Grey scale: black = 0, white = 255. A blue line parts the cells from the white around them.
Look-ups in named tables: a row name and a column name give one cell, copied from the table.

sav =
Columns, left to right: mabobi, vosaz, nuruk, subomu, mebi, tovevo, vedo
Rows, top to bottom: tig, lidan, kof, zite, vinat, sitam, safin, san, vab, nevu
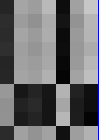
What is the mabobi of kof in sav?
43
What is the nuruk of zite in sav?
149
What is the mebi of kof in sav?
11
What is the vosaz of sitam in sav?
164
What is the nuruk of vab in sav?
36
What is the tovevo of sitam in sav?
163
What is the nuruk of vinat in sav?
156
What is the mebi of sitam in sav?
5
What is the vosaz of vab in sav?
27
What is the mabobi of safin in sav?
152
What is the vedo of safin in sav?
15

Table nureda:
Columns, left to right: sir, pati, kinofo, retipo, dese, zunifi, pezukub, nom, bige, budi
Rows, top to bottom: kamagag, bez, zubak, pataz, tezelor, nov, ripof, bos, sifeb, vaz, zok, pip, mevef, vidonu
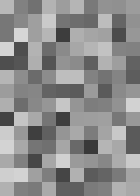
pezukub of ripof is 155
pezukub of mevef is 91
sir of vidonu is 177
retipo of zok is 112
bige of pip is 172
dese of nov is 190
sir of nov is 181
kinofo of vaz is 63
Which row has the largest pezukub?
pataz

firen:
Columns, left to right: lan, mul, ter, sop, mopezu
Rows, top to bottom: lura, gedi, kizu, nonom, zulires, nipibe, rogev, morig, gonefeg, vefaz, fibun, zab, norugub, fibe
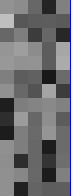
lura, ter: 103
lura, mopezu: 128
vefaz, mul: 126
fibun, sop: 28
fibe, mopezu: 94
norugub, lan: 144
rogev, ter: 83
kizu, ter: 60
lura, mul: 140
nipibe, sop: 24
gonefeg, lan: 46
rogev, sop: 164
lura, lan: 146
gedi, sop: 93
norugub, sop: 28
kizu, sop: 103
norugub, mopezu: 128
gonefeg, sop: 142
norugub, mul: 135
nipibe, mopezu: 107

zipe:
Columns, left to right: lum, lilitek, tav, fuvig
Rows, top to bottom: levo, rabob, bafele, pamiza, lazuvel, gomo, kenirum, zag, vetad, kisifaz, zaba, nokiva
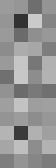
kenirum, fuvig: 112
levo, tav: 110
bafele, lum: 154
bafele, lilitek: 107
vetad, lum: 148
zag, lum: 159
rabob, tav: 202
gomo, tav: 141
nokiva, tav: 134

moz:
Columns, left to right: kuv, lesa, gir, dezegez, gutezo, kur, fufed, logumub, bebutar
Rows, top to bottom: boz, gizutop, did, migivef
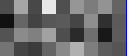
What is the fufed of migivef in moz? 126
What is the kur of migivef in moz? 176
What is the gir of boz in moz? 72
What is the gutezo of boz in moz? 79
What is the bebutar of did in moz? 92
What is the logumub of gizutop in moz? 48
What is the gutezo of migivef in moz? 137
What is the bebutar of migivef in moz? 85
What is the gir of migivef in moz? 59
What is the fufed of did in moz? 111
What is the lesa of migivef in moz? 68
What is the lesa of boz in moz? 166
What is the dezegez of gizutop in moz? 87
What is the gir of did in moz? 128
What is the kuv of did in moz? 83
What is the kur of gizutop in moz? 69

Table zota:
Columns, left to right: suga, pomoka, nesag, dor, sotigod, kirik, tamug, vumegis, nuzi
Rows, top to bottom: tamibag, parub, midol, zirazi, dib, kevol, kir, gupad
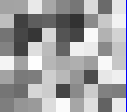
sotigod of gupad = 250
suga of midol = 116
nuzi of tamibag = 230
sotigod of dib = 170
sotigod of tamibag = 134
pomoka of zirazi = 65
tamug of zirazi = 235
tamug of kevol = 76
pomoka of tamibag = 164
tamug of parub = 138
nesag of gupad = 154
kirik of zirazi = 240
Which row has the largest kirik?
zirazi

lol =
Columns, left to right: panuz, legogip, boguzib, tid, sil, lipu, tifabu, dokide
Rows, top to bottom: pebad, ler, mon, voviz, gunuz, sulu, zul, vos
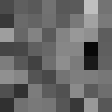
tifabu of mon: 144
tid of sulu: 73
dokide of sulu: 119
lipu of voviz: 135
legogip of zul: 49
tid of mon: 90
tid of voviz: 104
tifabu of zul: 91
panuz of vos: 48
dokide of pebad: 115
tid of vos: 118
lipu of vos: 56
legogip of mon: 103
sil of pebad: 88
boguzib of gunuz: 65
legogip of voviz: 71
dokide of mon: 93
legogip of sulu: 134

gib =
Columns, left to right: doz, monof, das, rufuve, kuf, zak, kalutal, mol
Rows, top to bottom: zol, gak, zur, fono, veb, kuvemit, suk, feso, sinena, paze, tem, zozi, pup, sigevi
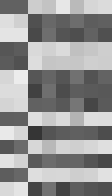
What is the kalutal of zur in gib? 98
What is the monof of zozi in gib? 210
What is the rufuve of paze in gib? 84
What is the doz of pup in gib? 93
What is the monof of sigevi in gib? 228
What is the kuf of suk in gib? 76
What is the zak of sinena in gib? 180
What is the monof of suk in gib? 220
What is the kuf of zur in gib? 84
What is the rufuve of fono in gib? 209
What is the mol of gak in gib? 96
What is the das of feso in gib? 97

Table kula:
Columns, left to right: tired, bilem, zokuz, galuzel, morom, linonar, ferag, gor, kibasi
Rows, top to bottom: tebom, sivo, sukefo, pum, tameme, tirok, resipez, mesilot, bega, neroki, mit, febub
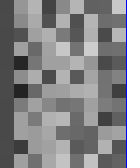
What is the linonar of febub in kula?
112
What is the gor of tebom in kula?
98
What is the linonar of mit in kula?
90
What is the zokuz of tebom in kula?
180
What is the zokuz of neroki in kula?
155
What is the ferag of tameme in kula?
150
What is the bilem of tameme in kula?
38
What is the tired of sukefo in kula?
73
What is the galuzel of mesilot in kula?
135
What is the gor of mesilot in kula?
124
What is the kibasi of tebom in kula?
200
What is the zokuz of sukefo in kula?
160

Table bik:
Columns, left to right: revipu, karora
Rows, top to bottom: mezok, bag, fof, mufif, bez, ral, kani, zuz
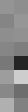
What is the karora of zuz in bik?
129
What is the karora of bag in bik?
150
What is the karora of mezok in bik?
142
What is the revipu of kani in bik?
136
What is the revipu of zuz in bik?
176
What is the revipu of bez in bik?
120
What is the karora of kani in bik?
109
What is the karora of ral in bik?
205
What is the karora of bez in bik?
36
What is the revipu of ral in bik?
157
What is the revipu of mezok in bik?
148
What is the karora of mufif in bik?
126
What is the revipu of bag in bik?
133
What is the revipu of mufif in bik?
134

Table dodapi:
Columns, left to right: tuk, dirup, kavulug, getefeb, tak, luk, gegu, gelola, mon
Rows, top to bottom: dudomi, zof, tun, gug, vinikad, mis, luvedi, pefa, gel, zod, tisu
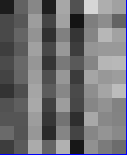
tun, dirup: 101
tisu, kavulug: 171
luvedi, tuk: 51
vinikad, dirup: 104
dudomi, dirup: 98
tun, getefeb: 48
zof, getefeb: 68
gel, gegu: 168
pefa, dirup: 95
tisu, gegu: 145
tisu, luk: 23
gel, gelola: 136

